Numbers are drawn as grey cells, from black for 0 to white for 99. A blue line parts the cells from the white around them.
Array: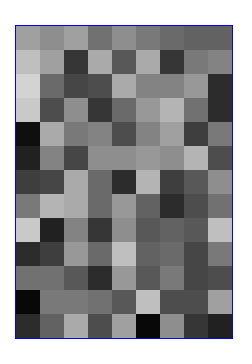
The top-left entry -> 62
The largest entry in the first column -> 82
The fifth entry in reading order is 55
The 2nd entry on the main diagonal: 62
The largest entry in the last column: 74
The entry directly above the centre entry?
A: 55
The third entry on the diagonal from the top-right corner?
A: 51
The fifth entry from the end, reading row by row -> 62
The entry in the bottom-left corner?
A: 17
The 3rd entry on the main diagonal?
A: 27
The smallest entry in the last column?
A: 13
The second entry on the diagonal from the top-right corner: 47
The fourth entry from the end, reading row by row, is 3
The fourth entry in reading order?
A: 44
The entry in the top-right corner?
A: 38
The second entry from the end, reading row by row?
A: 21
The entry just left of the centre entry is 41

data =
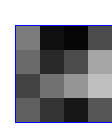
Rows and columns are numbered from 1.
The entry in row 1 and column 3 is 2
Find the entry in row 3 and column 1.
26
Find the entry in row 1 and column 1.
48
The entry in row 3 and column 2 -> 44
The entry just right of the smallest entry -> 29

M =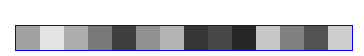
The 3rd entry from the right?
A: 50
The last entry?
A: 80
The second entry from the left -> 88
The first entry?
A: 63

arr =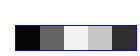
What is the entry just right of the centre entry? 77
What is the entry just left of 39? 2

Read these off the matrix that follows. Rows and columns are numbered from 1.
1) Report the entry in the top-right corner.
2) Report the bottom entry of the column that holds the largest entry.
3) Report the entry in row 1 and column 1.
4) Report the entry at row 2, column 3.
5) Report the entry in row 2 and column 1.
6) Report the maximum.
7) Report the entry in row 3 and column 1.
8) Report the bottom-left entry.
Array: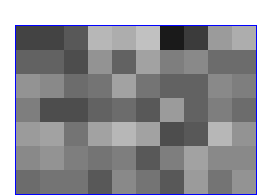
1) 67
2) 45
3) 26
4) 30
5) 38
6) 75
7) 57
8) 42

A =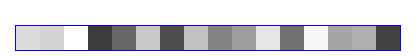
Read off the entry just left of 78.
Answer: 40
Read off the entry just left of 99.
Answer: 82

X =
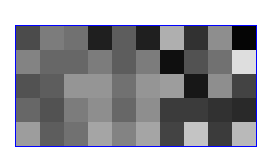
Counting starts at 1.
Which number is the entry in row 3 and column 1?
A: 32
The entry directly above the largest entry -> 2
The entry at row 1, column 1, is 29
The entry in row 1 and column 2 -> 48
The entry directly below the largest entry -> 26
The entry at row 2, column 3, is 40
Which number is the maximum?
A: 86
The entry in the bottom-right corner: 72
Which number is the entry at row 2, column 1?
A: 51
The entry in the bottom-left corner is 61
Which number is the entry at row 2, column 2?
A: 40

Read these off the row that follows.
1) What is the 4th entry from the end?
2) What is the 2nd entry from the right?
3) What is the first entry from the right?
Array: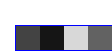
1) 26
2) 84
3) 38

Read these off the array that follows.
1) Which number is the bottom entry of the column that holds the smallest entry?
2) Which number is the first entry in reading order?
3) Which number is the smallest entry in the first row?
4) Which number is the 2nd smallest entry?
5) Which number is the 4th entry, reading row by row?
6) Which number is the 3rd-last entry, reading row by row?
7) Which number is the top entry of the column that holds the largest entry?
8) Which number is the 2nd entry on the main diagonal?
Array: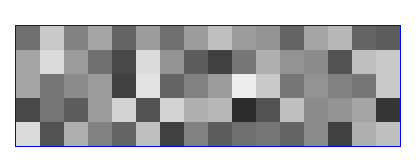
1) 43
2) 43
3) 36
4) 21
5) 64
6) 25
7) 60
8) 85

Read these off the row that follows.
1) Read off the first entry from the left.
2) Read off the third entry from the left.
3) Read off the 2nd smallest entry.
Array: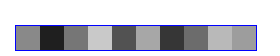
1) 53
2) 46
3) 21

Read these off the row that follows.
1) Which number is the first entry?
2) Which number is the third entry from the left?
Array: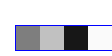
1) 49
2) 9

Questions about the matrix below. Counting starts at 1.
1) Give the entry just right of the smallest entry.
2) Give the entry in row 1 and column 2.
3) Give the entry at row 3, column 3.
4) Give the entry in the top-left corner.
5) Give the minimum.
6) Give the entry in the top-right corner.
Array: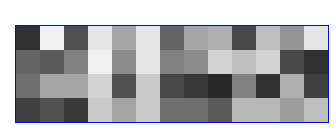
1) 50
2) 93
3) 64
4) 19
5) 16
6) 89

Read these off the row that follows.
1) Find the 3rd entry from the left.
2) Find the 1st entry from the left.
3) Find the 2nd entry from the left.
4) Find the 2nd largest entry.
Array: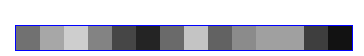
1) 80
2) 44
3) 65
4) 76

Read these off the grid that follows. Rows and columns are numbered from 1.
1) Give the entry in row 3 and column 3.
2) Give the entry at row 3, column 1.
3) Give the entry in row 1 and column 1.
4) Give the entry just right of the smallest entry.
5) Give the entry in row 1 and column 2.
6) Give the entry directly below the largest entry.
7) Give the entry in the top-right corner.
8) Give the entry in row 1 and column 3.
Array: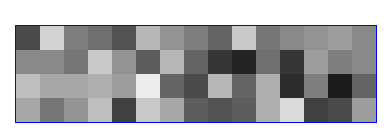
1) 65
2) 74
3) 29
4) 39
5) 82
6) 78
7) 53
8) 49

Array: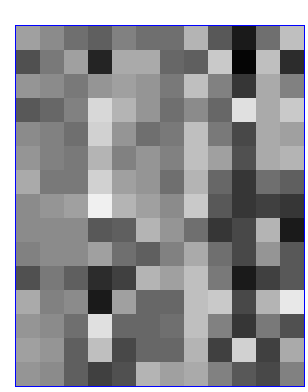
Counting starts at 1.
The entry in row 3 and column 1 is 58
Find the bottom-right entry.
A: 50
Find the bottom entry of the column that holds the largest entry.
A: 25
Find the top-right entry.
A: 74
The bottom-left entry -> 58
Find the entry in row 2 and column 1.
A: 31
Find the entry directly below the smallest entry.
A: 21
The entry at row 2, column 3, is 62
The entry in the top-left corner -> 62
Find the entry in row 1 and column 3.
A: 43
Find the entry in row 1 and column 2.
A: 54
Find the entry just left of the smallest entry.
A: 78
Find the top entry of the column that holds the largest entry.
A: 37
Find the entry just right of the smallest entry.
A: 74
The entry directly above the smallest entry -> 10
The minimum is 2
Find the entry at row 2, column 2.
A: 47
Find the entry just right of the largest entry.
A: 70
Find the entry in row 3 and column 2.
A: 54
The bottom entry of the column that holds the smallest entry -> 34

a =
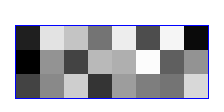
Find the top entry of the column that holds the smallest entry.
12
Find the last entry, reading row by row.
84
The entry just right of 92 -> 30
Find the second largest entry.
95
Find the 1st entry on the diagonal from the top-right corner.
4
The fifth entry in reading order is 92
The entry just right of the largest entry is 37

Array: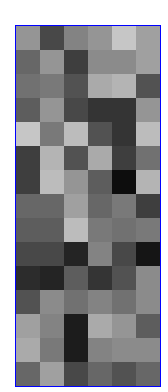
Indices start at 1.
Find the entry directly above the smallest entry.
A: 24
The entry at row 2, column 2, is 58
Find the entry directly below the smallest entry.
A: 47
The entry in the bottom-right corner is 40
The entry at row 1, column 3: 51
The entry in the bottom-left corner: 40
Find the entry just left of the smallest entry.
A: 36
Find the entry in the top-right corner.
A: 62
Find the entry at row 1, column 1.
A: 58
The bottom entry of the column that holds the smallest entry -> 32
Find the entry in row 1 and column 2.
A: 28
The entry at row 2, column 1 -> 40
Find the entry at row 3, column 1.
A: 44
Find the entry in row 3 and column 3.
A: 32
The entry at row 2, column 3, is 24
